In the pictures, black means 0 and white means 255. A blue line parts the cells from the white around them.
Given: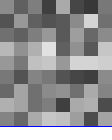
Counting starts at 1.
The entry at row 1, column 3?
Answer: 126
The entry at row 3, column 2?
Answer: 96
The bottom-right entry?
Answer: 164
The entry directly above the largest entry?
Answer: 152
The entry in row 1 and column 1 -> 139
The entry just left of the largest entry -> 176
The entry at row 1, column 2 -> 96
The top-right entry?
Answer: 120
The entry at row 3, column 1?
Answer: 112
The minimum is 56
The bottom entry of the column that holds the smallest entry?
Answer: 76
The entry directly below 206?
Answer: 139
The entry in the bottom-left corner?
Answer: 132
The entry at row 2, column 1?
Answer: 83
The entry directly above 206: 198
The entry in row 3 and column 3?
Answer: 126
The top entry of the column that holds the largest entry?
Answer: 63

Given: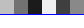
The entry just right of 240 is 63
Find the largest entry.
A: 240

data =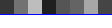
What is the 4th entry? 31
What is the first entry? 54

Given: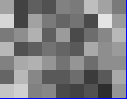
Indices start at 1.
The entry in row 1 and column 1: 162
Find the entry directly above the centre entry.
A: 155
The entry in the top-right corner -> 122
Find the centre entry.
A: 101
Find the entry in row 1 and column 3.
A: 95
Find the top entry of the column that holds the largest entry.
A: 162
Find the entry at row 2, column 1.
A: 214
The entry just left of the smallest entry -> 81
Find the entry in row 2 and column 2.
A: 66
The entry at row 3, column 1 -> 122
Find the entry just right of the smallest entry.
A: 149
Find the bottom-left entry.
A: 196
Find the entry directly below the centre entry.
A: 115
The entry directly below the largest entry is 135

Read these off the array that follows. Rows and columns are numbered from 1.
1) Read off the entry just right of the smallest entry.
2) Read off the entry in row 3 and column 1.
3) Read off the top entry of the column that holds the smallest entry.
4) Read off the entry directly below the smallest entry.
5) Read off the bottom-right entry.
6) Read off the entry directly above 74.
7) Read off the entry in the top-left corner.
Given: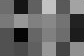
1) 102
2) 81
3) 21
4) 74
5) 144
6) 5
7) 109

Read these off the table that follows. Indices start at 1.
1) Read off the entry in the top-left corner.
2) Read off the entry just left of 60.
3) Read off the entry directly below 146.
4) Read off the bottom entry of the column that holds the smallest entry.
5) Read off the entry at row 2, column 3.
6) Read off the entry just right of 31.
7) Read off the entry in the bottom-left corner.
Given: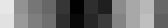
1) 231
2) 39
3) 154
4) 9
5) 126
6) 140
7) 225

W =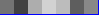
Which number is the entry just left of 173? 65
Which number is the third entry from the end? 188
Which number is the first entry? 115

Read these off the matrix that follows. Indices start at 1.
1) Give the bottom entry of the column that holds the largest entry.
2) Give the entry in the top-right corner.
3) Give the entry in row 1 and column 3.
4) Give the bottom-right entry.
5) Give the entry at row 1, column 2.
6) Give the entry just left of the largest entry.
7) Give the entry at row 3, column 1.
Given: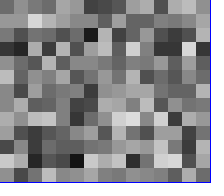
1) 144
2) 144
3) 121
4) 108
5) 144
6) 208
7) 121

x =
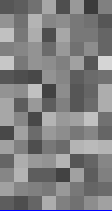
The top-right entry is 128
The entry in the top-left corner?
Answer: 86
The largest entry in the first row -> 167
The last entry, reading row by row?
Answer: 161
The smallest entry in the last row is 78
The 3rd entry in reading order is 113
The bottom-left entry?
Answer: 93
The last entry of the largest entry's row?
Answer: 213
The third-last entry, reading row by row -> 113
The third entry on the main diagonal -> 173
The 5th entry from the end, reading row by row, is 173
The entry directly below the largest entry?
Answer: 113
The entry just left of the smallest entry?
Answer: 153
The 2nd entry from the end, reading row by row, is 141
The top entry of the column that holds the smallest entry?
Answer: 59
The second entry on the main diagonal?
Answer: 113
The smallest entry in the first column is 72
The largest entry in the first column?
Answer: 199
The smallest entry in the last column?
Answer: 86
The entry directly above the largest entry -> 101
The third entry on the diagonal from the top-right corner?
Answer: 120
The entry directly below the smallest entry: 113
